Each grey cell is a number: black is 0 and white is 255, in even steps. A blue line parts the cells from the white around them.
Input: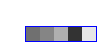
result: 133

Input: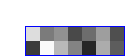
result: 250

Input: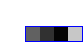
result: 49

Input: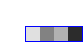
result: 130

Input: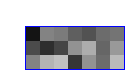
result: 180

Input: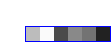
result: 250
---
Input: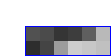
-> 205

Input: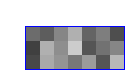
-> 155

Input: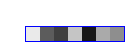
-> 24

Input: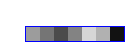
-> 214

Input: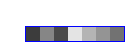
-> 180

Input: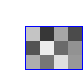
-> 118
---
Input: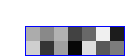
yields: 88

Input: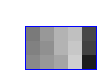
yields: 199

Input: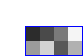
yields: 88

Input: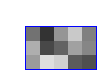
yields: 161

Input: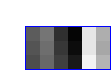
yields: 230

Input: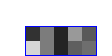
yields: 95

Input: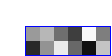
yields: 17

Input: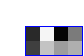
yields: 157

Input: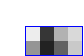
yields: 98
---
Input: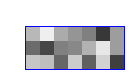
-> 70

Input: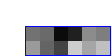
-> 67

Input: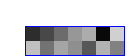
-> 72

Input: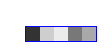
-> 169

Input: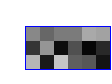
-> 20

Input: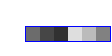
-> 108

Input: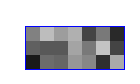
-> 47

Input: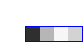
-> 211

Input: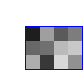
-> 90

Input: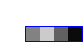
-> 130
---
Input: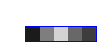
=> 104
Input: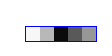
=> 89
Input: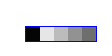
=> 146
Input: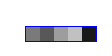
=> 193
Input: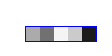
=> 203
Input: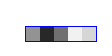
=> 241
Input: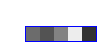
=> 237
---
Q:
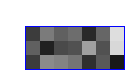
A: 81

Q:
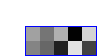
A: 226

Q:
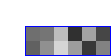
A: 56

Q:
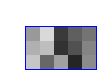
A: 81

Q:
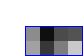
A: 125

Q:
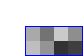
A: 50

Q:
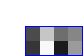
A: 27
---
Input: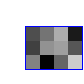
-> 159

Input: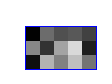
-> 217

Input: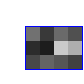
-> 202

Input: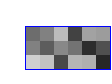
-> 45

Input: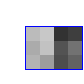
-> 83

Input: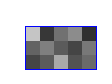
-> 69

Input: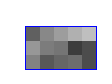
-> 60

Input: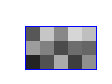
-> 109

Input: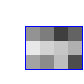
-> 198

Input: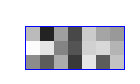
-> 216
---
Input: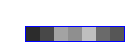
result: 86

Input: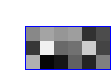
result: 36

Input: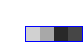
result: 168

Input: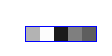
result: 127

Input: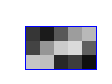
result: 40

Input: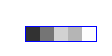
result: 181
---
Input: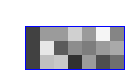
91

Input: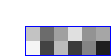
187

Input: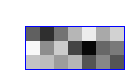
204

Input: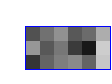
119

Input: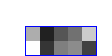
127

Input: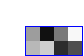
44

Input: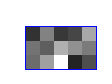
176

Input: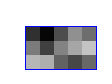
131

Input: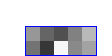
246

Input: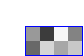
167
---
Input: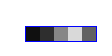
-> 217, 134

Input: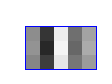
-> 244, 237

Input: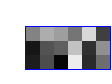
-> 237, 216

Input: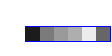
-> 236, 174

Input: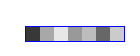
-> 231, 203

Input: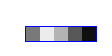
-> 236, 179

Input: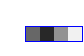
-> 241, 146
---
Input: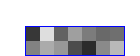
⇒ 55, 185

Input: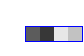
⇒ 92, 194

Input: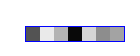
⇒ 83, 163

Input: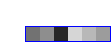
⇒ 114, 156

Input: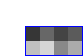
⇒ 54, 171

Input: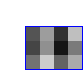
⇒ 84, 171

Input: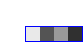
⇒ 233, 48
